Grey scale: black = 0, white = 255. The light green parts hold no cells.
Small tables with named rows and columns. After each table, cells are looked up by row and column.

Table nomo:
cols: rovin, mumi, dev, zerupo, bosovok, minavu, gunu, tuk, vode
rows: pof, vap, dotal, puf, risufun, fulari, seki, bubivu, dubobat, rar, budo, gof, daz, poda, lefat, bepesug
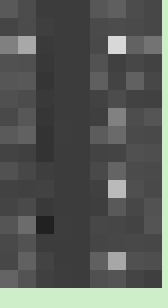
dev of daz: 33
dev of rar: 62
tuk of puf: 71
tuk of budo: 79
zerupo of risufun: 60
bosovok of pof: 60
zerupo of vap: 60
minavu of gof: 62
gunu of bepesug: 84
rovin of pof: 89
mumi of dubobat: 64
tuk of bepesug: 68
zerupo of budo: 60
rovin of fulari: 80
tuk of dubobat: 80
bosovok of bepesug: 60
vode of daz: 84
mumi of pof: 76
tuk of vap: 74

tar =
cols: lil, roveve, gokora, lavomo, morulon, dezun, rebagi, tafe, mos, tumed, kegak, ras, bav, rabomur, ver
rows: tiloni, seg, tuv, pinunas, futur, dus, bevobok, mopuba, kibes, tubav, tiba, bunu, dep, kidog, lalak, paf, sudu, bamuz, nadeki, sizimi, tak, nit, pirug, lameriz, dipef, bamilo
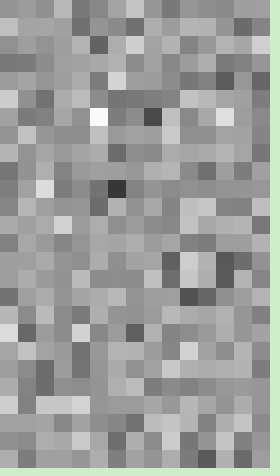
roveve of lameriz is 161
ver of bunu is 189
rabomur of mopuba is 162
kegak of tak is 175
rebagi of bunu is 178
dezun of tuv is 99
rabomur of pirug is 172
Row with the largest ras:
bunu

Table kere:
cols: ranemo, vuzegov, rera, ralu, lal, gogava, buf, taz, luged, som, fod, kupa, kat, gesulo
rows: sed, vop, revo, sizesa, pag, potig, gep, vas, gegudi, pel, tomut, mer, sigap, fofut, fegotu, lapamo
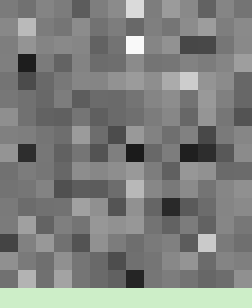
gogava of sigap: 151
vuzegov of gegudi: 45
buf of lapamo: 97
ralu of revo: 137
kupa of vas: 72
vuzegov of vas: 126
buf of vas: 76
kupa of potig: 153
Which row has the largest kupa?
fofut

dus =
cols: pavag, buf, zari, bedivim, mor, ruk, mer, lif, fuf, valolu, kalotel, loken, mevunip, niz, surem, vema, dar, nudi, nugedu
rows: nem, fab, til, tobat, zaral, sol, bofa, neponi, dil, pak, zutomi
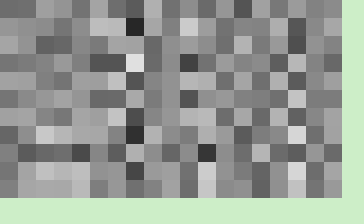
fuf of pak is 154
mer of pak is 150
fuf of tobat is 106
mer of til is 164
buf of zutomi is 166
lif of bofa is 77
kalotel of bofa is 180
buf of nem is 111
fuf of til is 104
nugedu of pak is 165
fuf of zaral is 133
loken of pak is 204
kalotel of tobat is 66
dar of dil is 93
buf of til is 147

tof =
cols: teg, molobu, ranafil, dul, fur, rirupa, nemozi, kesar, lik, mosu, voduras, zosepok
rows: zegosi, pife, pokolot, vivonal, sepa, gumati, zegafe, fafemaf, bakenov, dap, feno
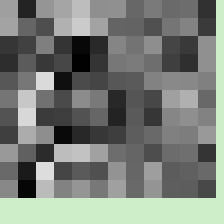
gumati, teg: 117
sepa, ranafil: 218
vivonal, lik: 110
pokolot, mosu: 69
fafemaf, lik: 105
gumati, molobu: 199
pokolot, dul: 52
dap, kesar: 102
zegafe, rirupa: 102
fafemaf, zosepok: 153
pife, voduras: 131
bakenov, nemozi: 109
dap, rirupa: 80
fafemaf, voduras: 125
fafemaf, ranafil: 142
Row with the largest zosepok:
fafemaf

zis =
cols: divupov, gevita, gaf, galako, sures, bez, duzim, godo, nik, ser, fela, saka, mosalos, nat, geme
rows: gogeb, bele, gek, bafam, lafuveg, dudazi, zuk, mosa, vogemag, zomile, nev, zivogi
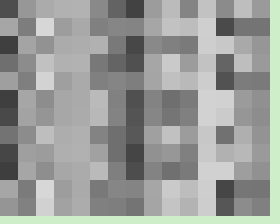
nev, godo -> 132
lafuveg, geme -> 122
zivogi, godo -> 116
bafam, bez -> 120
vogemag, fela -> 128
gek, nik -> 137
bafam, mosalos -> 100
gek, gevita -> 164
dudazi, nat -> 155
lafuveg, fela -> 185
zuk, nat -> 150
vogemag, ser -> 151

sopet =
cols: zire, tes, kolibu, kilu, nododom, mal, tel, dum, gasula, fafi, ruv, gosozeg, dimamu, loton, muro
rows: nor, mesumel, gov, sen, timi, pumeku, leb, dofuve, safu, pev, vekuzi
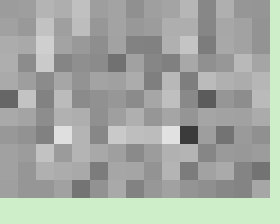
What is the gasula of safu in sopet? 156
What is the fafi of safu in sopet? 177
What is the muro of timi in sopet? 182
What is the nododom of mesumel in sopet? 189
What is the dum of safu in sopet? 138
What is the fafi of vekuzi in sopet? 161
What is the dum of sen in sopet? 161
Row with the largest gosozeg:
timi

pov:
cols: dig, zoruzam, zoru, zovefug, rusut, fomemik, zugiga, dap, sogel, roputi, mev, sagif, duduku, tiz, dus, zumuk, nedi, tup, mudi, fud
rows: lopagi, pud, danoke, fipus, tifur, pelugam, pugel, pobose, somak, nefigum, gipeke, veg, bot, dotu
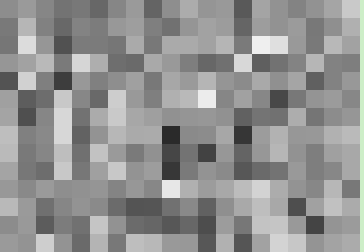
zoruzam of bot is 153
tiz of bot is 119
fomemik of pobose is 147
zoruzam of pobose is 128
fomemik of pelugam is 105
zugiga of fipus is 110
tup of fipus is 182
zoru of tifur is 127
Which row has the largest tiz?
fipus

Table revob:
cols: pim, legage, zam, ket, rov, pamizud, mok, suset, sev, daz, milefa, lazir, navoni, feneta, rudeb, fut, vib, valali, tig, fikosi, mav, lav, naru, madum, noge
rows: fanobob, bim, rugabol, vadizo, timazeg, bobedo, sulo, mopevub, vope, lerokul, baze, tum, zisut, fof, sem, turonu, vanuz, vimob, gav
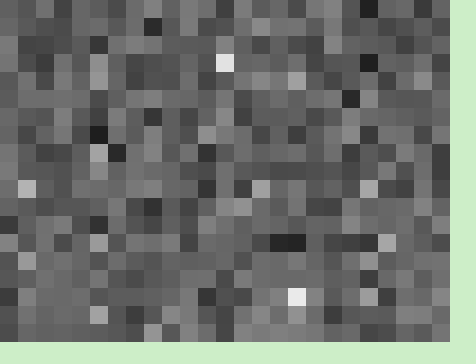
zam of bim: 79
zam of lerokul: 86
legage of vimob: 113
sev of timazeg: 81
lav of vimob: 90
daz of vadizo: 83
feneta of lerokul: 89
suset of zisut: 83
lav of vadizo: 98

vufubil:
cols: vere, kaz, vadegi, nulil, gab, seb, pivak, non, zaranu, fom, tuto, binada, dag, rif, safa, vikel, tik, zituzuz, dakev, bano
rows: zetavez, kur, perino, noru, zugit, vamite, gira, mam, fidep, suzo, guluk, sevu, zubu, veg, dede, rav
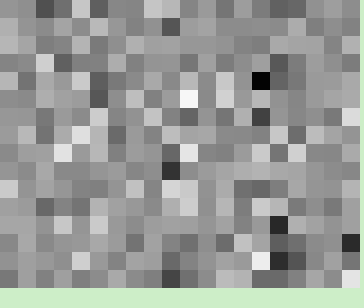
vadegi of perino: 126
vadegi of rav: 129
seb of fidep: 183
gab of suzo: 137
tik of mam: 109
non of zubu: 140
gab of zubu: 149
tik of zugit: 120
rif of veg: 193
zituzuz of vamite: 154
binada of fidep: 133
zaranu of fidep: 149
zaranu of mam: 131
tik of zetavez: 103
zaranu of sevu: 138

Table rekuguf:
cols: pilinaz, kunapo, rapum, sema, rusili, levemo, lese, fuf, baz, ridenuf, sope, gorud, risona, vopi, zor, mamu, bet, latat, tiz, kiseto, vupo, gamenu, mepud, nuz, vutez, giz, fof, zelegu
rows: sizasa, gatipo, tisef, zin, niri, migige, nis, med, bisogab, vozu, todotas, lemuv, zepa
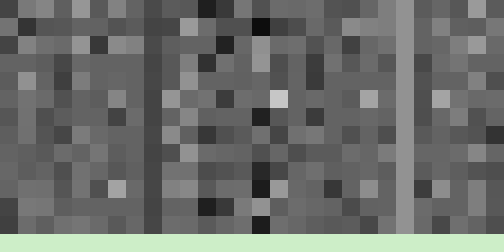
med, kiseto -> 80
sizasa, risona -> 57
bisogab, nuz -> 102
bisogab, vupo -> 102
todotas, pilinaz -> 100
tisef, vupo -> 103
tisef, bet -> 110
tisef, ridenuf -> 94
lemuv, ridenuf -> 99
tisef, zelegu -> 105
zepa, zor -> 28
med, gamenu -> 78
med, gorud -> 55
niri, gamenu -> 99
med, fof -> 83
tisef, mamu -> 106

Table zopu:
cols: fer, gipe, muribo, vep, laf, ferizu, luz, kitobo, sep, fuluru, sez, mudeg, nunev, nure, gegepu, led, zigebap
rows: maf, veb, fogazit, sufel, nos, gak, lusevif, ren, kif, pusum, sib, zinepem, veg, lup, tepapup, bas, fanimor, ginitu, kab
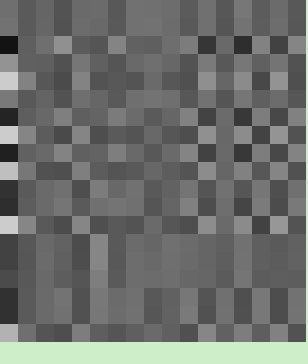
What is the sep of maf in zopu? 112
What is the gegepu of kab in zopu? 94
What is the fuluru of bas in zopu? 110
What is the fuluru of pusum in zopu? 93
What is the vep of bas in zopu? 93
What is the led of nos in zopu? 147
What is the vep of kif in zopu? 131
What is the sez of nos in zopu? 80
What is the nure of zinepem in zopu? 69
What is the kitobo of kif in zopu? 105
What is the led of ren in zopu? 148
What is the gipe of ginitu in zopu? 90

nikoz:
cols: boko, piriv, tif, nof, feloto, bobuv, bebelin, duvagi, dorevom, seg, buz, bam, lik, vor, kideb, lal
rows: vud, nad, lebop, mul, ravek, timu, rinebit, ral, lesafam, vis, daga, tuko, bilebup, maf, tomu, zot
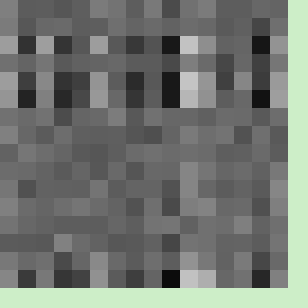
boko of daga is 118
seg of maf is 70
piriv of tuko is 107
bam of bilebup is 112
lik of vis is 102
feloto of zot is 66
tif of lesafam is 109
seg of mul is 73
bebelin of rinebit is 124
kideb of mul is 64
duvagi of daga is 100
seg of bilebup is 117
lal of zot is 128
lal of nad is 111
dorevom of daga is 100
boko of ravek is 157
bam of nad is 104

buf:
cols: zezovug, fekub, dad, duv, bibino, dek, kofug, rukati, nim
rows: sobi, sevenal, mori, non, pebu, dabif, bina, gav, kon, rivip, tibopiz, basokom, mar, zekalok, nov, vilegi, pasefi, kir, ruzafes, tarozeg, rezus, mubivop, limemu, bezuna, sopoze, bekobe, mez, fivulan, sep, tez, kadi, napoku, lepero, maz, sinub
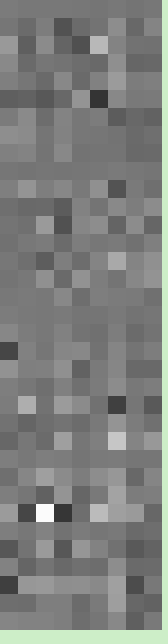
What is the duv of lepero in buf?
142
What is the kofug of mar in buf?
100
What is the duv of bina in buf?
131
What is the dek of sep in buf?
187
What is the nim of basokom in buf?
140
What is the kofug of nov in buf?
169
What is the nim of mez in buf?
133
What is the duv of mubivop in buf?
128
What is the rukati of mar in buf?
140

